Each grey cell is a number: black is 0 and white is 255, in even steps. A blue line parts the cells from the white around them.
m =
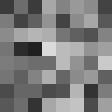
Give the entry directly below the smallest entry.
109
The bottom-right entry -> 160
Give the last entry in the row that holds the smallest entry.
160
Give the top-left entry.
59
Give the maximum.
218
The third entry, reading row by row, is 59
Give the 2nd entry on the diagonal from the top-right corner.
167
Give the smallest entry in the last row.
51
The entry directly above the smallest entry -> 181
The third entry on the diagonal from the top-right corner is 96
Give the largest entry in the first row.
167
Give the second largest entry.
202
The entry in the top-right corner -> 67
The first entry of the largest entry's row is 117
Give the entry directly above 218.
174
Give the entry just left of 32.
44
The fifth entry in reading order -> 131
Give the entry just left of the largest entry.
32

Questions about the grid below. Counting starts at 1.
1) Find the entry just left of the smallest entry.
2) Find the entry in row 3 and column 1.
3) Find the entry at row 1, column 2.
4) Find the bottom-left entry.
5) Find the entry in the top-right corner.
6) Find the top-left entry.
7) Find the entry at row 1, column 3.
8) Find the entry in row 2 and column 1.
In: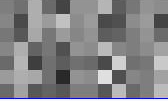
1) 112
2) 119
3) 112
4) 106
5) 140
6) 126
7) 174
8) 134

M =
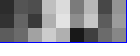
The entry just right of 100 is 57
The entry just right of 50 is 100
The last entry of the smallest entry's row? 135
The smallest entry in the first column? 44
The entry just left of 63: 24
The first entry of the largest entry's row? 50
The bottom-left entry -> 92
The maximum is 227

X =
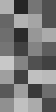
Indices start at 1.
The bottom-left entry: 144
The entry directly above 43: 178
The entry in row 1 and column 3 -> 117
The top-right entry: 80
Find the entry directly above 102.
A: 178
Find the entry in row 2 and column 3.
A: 165
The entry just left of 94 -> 132
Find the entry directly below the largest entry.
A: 159
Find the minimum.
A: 37

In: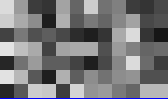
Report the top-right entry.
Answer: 72
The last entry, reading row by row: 184
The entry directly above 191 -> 121
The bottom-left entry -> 38
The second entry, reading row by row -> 155
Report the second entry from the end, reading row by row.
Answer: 184
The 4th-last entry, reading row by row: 121
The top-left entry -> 219
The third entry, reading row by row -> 60
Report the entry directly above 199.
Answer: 30
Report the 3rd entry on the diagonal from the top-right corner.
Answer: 219
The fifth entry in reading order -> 163
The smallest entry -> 22

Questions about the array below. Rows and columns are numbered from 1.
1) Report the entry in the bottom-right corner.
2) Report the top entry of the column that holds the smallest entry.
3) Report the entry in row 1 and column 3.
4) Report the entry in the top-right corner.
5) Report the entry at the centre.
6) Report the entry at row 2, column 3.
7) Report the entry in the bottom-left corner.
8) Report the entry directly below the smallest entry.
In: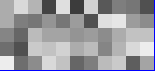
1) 164
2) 60
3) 180
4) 80
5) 148
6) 118
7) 237
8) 156

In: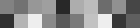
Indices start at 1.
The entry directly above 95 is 70
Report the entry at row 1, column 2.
114
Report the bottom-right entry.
95
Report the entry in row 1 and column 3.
151

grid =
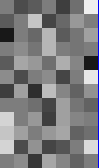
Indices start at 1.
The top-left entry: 125
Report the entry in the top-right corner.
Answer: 239
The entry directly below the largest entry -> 125
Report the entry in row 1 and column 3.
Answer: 91
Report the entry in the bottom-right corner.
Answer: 125
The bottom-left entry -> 125
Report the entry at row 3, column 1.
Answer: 24
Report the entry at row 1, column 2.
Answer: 76
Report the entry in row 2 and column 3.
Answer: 197
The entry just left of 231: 125
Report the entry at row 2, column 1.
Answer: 91
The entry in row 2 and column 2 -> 125
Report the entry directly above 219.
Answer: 111
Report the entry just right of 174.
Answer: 133

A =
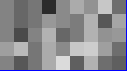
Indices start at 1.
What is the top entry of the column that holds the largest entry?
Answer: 138
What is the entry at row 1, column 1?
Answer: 131
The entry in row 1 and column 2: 103
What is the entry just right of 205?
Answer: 159
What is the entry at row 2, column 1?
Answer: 131
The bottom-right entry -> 95
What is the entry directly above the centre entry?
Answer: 138
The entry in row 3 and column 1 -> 131
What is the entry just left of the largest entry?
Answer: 171
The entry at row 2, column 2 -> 103
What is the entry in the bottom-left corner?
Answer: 131
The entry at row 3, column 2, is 74
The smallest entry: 43

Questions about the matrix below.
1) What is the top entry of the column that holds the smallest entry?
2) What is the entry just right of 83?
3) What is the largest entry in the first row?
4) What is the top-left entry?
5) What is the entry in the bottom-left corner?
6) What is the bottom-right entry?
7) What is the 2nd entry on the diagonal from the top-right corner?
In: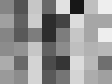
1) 23
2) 198
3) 238
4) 133
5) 154
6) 160
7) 166

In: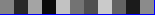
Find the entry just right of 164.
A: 11
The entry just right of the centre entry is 79
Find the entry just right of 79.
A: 202
